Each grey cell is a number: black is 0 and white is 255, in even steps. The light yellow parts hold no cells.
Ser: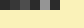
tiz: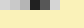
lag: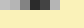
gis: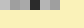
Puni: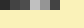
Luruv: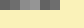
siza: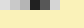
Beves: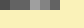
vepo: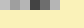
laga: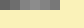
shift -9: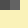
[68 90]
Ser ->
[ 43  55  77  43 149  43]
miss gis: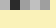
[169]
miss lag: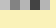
[43]
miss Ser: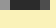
[55]
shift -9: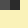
[68 34]
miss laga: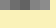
[120]

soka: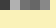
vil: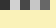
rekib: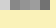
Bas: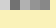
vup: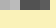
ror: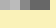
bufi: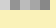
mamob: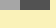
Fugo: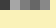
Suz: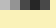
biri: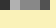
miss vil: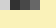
[198]
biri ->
[ 50 177 136 136  82]
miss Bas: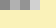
[114]
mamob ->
[166 166  82  82  82]
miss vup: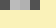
[92]
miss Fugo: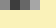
[125]
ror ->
[177 187 136 103 103]

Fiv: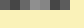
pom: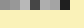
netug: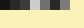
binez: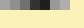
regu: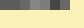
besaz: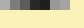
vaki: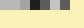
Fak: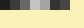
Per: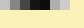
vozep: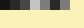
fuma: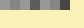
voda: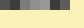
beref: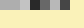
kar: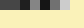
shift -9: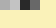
[165 186  32  95]
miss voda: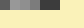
[82]
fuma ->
[152 133 152  92 152 133  70]
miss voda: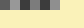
[82]

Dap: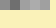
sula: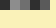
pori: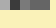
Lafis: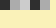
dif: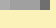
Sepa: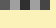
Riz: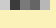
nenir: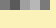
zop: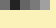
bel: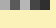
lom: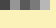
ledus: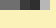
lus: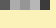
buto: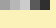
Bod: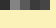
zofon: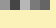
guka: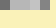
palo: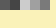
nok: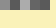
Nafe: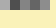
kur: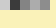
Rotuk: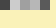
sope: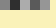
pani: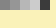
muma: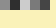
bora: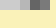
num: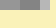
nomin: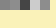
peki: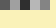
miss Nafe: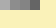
[79]
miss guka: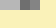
[195]

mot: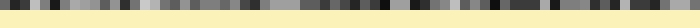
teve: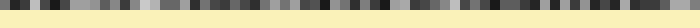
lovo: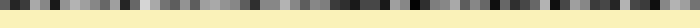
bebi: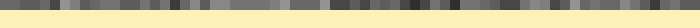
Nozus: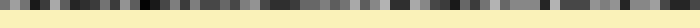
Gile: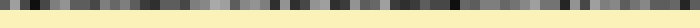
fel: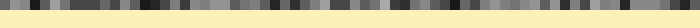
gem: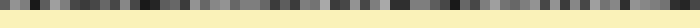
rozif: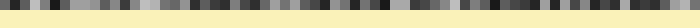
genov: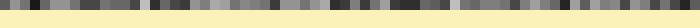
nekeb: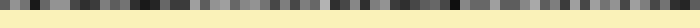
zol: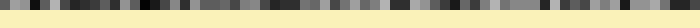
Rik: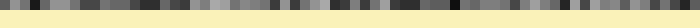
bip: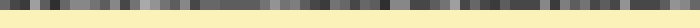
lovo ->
[ 93  37  59 169 135  25 147 179 159 135 103 159  37 103 213 169 115  93
 147  93 159 169 147 135  93  47 135 135 179 135  93 135 126  59  47  25
  71  71  25 159 135   3  47 126 135 169  93 135 103  15 103  47  71 103
 179  15  71 159 135  59  71  37 179  71  59  15 135 179 159 115]
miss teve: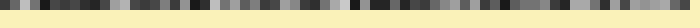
[82]
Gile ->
[ 93 159  71  15  71 126 147  93  93  71 126 103 126  93  59  47  93  93
  71 126 135 169 159  93 135 147 126  47 147  47  71 147 159  47  59 147
  93 103 159  59  47  59  93  71  71  15 103  93 126 126 103 115 135 159
 115 115  37 147  71 159 126 135  93 115 135  93  93 103  37  93]
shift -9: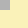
[170]

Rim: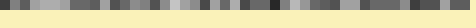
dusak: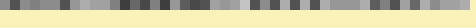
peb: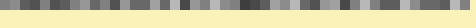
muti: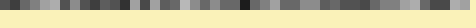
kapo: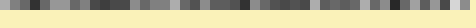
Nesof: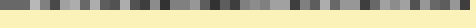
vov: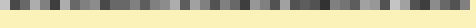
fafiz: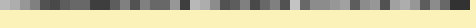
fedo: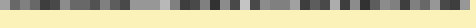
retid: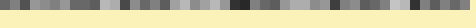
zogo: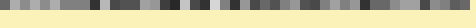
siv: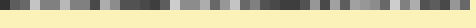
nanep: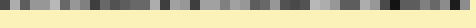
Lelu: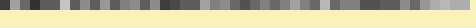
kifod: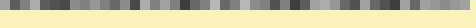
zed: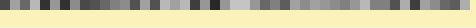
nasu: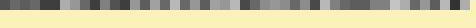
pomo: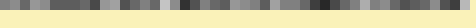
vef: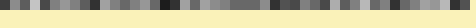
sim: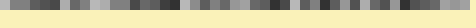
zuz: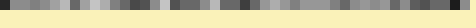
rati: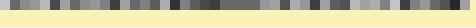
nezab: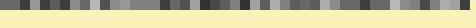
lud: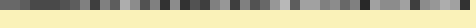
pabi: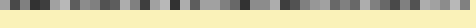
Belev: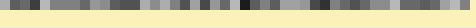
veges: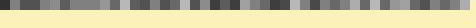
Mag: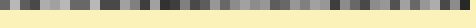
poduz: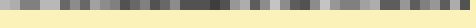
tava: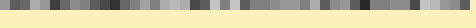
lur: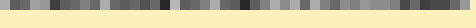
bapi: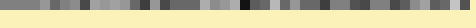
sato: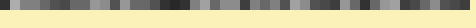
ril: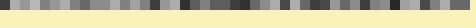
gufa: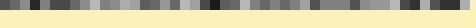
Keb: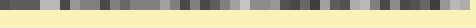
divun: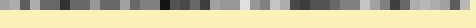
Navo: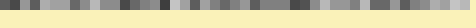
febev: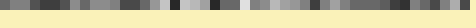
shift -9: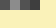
[ 73 131  73  53]
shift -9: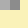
[164 131]
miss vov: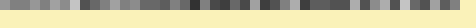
[116]

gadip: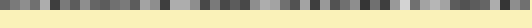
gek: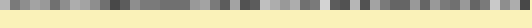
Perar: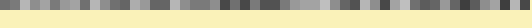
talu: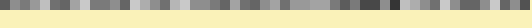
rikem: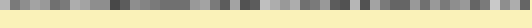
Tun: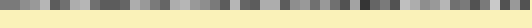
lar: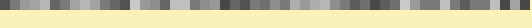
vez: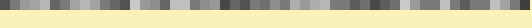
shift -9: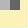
[173  92]
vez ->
[ 82 122 153 163 182 101 122 163 182 163 122 101  82 201 153 142 101 191
 191 122 142 153  72 101  82 122 112 142 122 173 153 173 182 122 122  92
 112  72  92 112 201 153 122 122 191 122  92 122 122 191 163 122  62]
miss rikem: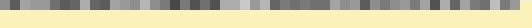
[132]
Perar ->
[112 122 182 142 163 122 153 163 112 182 142 112 101 173 153 101 101 182
 142 122 122 142  72 112  72 122  82  82 122 153 163 163 191 142 101  82
 182 142  72 163 191 112  92 101 153 101  62  92 142 163  62 182  72]

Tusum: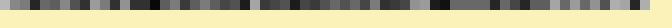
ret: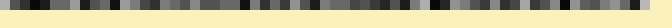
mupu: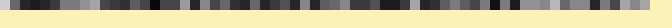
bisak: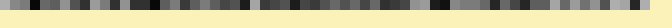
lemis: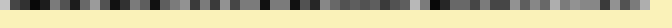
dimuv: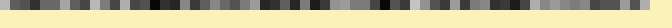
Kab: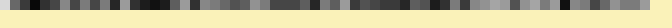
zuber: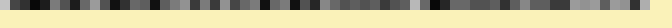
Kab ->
[217 104  58   8  49  70 135  70 123  70 123  38 155  49  28  17  28  94
 155  49 135 123 104  82  94 146 123  70  70  70  94  38 123  94 155  58
  82  70  58  58  38  94  82  28  49 123  58 135 146 165 155  82 146 165
 123 155  17 135 123  70 104 146 123 123 155]
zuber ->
[196  70  49   8  28 123  82  28 104 155  82  17  49 104  94  17  94 123
 146  58 123  58 146  70 104 123  17 104 123  17  82  38 135 104  82  94
  82  94  58  82  94 184 104   8  38 104 104  82  82  94  49  94 135  94
  94  58  58 155 146 155  94 155 146  49 174]
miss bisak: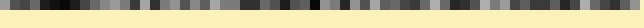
[113]
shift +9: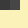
[67 79]

